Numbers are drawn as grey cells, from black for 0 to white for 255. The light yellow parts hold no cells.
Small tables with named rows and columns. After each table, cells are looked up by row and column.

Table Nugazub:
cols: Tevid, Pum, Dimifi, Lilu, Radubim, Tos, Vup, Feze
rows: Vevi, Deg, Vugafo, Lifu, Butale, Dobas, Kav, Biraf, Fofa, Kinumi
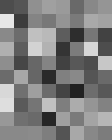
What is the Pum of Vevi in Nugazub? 85
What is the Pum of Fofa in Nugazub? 112
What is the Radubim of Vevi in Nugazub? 154
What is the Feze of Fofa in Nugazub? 182
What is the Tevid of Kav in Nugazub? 216
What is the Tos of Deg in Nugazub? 122
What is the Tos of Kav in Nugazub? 33
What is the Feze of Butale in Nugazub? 199
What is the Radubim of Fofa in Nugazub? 160
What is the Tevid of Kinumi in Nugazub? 137
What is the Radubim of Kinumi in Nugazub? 84
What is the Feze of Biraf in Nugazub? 130
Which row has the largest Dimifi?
Lifu

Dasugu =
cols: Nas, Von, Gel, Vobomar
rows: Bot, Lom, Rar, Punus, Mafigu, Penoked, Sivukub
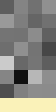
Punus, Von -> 144
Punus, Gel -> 116
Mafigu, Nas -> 203
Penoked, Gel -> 183
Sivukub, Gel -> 140
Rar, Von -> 115
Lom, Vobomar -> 113
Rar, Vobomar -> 96
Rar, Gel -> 140
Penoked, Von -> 16
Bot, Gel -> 113
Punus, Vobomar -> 71
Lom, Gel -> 101
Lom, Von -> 126
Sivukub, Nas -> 78
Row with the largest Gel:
Penoked

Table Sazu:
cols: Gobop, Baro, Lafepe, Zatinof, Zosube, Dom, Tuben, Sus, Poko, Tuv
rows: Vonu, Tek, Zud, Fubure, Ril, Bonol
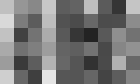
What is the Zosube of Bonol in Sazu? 86
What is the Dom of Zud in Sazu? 54
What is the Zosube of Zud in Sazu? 89
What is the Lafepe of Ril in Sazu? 93
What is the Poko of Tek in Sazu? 77
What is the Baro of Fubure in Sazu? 113
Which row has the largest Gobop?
Tek

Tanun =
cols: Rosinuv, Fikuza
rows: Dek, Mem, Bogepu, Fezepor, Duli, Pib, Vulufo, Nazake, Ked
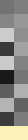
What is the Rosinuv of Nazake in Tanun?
180
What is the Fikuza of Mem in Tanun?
151
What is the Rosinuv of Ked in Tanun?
59
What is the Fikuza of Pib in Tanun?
117
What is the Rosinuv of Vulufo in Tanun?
94
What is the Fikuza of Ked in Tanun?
125
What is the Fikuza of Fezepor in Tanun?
162
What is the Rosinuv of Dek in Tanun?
115
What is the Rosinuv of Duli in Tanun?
203
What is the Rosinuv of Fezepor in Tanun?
57
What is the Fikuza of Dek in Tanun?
126
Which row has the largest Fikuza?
Vulufo

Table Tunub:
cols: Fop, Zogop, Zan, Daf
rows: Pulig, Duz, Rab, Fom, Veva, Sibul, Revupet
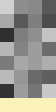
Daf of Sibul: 95
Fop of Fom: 182
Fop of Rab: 47
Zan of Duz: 127
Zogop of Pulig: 142
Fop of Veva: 123
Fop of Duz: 169
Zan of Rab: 143
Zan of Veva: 157
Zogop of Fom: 132
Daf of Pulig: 88
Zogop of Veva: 167
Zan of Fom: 157
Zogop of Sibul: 150
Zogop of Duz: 89
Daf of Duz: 76
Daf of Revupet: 200
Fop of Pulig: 208
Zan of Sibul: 106
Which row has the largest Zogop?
Veva

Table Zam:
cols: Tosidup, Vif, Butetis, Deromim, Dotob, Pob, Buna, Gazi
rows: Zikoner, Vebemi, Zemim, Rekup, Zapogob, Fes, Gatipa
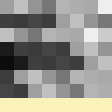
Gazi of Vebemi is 118
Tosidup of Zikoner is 159
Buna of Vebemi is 148
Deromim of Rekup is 69
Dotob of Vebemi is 159
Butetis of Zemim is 118
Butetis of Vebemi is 69
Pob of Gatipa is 118
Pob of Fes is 180
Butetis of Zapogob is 63
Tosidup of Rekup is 26
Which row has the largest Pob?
Vebemi

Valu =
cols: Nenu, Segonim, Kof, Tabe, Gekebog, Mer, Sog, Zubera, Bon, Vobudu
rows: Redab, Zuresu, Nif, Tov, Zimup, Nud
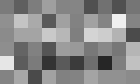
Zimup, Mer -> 59
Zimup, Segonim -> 92
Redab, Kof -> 125
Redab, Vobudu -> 117
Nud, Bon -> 145
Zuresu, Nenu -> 144
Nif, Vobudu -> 75
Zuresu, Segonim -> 196
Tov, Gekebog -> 157

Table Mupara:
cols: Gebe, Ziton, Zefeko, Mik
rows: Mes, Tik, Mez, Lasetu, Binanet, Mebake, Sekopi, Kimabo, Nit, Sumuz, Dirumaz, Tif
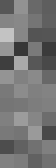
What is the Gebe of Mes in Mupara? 87
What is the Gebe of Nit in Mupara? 128
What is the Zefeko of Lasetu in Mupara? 122
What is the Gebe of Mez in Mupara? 195
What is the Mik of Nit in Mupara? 109
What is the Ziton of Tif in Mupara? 124

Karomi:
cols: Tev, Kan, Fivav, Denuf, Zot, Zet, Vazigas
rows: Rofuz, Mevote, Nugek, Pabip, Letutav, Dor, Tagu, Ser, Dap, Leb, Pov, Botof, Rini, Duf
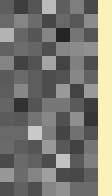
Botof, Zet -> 89
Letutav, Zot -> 67
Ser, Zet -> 90
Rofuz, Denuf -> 187
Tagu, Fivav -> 93
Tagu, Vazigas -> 154
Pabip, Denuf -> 78
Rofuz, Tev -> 93
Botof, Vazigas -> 128
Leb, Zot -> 68
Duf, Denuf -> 133
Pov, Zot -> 88
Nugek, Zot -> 37
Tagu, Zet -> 67
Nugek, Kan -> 102
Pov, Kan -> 93
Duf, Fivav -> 79
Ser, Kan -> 50

